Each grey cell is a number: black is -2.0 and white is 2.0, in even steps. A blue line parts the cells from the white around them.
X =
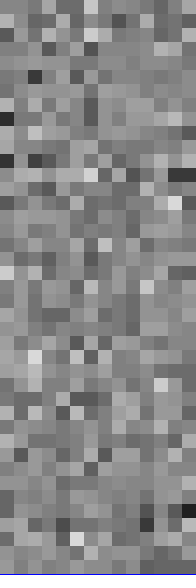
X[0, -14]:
0.1
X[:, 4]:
[-0.3, 0.7, 0.3, 0.0, 0.3, 0.5, 0.3, 0.5, -0.1, 0.4, -0.2, -0.1, 0.7, 0.4, -0.3, 0.3, 0.3, 0.1, 0.0, 0.1, 0.3, 0.2, -0.4, 0.1, 0.2, -0.2, 0.1, 0.0, 0.7, -0.6, -0.1, -0.1, -0.4, 0.3, -0.3, -0.1, -0.1, -0.8, -0.5, 0.1, 0.1]
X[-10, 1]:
0.4
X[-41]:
[0.1, 0.1, -0.1, 0.6, -0.3, -0.3, 1.1, 0.0, 0.2, 0.1, -0.1, -0.4, 0.0, 0.6]
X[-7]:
[0.3, 0.3, 0.1, 0.3, -0.3, -0.1, -0.1, 0.1, 0.2, 0.1, 0.1, 0.3, 0.3, 0.8]
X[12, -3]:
0.4
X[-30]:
[-1.2, 0.3, -1.0, -0.6, -0.1, 0.5, -0.1, 0.5, -0.4, -0.1, 0.3, 0.8, 0.3, 0.8]
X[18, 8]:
0.1
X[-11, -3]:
0.8
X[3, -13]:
0.0
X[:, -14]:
[0.1, 0.8, -0.6, 0.0, 0.2, -0.1, -0.2, 0.8, -1.3, 0.7, 0.6, -1.2, 0.2, 0.5, -0.6, 0.2, 0.1, -0.2, 0.3, 1.2, 0.0, -0.1, 0.6, 0.3, 0.5, 0.6, 0.5, -0.2, -0.1, 0.8, -0.1, 0.8, 0.4, 0.0, 0.3, -0.4, -0.4, 0.5, -0.3, 0.3, 0.4]
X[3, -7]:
0.1
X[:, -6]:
[0.2, -0.7, -0.1, 0.1, 0.2, 0.1, 0.4, 0.2, 0.0, 0.4, 0.0, -0.4, 0.6, -0.3, -0.3, 0.0, 0.0, 0.1, 0.1, 0.4, 0.4, -0.1, -0.1, -0.1, 0.5, 0.0, 0.0, 0.3, 0.7, 0.5, 0.7, 0.0, 0.5, 0.3, 0.2, 0.0, -0.2, -0.1, -0.3, 0.3, -0.1]
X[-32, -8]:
-0.1
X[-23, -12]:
-0.1
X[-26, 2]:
0.4
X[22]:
[0.6, 0.3, -0.2, -0.4, -0.4, 0.2, 0.5, -0.3, -0.1, -0.3, 0.3, 0.3, 0.1, 0.5]
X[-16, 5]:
1.0
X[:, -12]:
[-0.1, -0.4, -0.2, 0.3, 0.4, -1.1, 0.4, 0.7, -0.1, 1.0, 0.1, -1.0, 0.8, -0.3, 0.3, 0.4, -0.1, 0.5, -0.1, 0.8, -0.1, -0.2, -0.2, 0.0, 0.2, 1.4, 0.9, 0.8, -0.3, 0.9, 0.2, -0.2, 0.4, 0.4, 0.1, 0.0, 0.2, -0.4, 0.7, 0.2, 0.3]
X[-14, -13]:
0.3
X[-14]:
[-0.2, 0.3, 0.8, 0.0, 0.0, 0.5, -0.1, 0.1, 0.3, -0.2, 0.1, 1.2, 0.4, -0.3]
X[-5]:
[-0.4, 0.3, 0.2, 0.0, -0.1, 0.1, 0.5, 0.3, -0.2, 0.0, -0.7, 0.1, -0.6, -1.5]
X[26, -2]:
-0.3
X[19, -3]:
0.6
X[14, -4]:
0.0
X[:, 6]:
[1.1, 0.2, 1.2, -0.7, -0.1, 0.4, -0.2, -0.6, -0.6, -0.1, 0.6, -0.1, 1.3, 0.1, -0.3, -0.3, 0.0, -0.3, -0.6, -0.3, 0.9, 0.3, 0.5, 0.1, 0.6, -0.5, 0.2, -0.1, -0.6, -0.3, 0.3, 0.4, 0.7, -0.5, -0.1, 0.3, 0.5, -0.2, 0.2, 0.8, 0.2]
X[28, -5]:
0.5
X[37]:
[0.5, 0.6, -0.4, -0.1, -0.8, -0.2, -0.2, 0.0, -0.1, -0.2, -1.1, 0.3, -0.3, 0.9]
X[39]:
[0.3, 0.1, 0.2, 0.4, 0.1, -0.2, 0.8, 0.2, 0.3, 0.3, -0.1, -0.4, -0.2, 0.4]
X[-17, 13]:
0.1

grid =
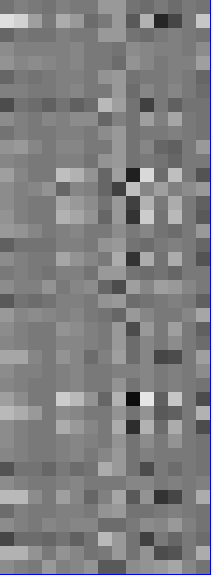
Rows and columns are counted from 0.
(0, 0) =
-0.2
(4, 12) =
0.0
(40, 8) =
-0.6
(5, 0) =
-0.4
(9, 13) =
-0.1
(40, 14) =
-0.2
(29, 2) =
0.4
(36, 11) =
-0.1
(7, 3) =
-0.5
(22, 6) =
-0.1
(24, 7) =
-0.1
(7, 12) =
-0.5
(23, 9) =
-0.8
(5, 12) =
0.0
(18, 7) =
-0.1
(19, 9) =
-0.2
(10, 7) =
-0.1
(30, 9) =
-1.3
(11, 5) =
0.0
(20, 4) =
-0.1
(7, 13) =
-0.2
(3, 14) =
0.2
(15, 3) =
-0.1
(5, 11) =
-0.1
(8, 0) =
0.2
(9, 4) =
0.0
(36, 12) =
0.0
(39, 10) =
0.3
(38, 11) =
-0.1
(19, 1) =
0.0
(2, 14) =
-0.2
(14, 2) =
-0.1
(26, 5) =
0.1
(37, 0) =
0.2
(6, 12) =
0.1
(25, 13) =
-0.1

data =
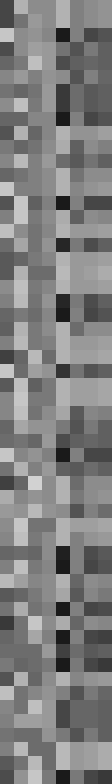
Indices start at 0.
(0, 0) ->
-0.9
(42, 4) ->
0.6
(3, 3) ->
0.4
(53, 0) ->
0.0
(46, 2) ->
-0.3
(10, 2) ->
-0.2
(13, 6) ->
0.3
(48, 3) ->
0.2
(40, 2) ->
-0.1
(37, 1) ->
1.1
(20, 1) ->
1.0
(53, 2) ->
-0.3
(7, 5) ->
-0.3
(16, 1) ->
0.2
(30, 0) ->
-0.4
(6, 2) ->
-0.2
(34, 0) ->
-1.0
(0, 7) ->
0.3
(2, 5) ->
0.0
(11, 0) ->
0.1
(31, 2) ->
-0.4
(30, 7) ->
-0.5
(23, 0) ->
-0.5
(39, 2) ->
-0.4
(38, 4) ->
0.8
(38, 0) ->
0.1
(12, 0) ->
-0.4
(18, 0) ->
-0.6
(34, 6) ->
0.2
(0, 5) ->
0.0
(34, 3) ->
0.2
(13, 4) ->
0.8
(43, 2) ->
-0.2
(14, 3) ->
0.0
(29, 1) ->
1.0
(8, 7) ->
-0.7
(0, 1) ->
0.8

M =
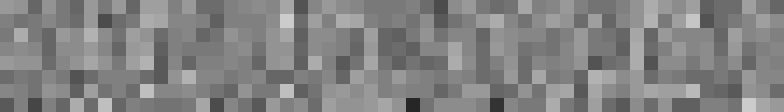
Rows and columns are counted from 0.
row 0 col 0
0.4
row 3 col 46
-0.3
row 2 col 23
0.2
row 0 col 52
-0.3
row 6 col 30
0.0
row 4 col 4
0.1
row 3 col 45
0.7
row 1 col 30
0.2
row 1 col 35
0.7
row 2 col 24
0.0
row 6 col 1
0.0
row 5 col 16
-0.1
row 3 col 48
0.4
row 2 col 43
-0.2
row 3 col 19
0.3
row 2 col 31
-0.2
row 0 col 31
-0.8
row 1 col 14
0.0
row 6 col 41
-0.6
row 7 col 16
0.1
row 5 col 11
-0.6
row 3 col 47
0.0
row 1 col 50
-0.7
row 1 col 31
-0.6
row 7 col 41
-0.4
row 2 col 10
0.3
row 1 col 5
-0.3
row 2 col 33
0.1
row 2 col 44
-0.4
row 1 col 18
0.0
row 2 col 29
-0.1
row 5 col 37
-0.3
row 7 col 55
0.4
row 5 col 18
0.1
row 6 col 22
-0.2
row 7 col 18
-0.6
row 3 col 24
0.0
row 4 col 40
0.1
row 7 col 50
0.0

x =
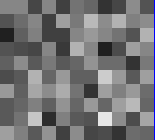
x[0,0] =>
0.1
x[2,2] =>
0.0
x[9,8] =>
-1.2
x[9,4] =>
-1.0
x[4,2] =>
-0.6
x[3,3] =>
0.1
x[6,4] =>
0.7
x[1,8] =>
0.8
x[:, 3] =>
[0.1, -1.0, -1.0, 0.1, -0.1, -0.4, 0.2, -0.5, -1.3, 0.3]
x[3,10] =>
0.1
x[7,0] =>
-0.6
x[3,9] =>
0.5
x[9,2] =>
-0.6
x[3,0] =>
-0.7
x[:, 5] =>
[-0.2, -0.1, 0.1, 0.8, -0.4, -0.5, -0.2, -0.4, -0.6, 0.2]
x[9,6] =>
-0.9
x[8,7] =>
1.6
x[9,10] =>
-0.4
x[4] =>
[-0.5, 0.2, -0.6, -0.1, -0.6, -0.4, 0.3, -0.3, -0.3, -1.2, -0.1]
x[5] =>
[-0.8, -0.6, 0.8, -0.4, 0.4, -0.5, -0.5, 1.2, 0.4, -0.6, 0.5]
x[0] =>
[0.1, 0.1, -0.9, 0.1, -1.0, -0.2, -0.4, -1.2, -0.9, 0.2, -0.7]
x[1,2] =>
0.1

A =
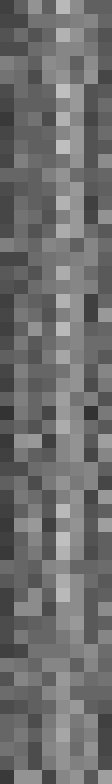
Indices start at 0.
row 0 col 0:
-1.0
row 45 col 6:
-0.6
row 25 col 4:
0.6
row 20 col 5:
0.1
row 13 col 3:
-0.4
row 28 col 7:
-0.7
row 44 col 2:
-0.5
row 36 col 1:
-0.5
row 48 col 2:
-0.1
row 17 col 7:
-0.3
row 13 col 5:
0.4
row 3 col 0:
-0.8
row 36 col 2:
0.0
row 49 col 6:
-0.4
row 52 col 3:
0.0
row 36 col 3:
-0.6
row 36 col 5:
0.2
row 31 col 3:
-1.0
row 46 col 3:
-0.2
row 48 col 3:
-0.5
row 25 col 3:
-0.1
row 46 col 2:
-0.2
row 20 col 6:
0.0
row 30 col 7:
-0.6
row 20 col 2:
-0.3
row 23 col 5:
0.1
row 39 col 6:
-0.8
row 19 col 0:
-0.6
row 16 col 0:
-0.8
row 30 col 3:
-0.2
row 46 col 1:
-0.9
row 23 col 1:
-0.5
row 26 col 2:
-0.4
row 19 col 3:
-0.2
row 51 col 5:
-0.1
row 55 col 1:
0.3
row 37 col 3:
-1.0
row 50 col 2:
-0.5
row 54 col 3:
-0.1
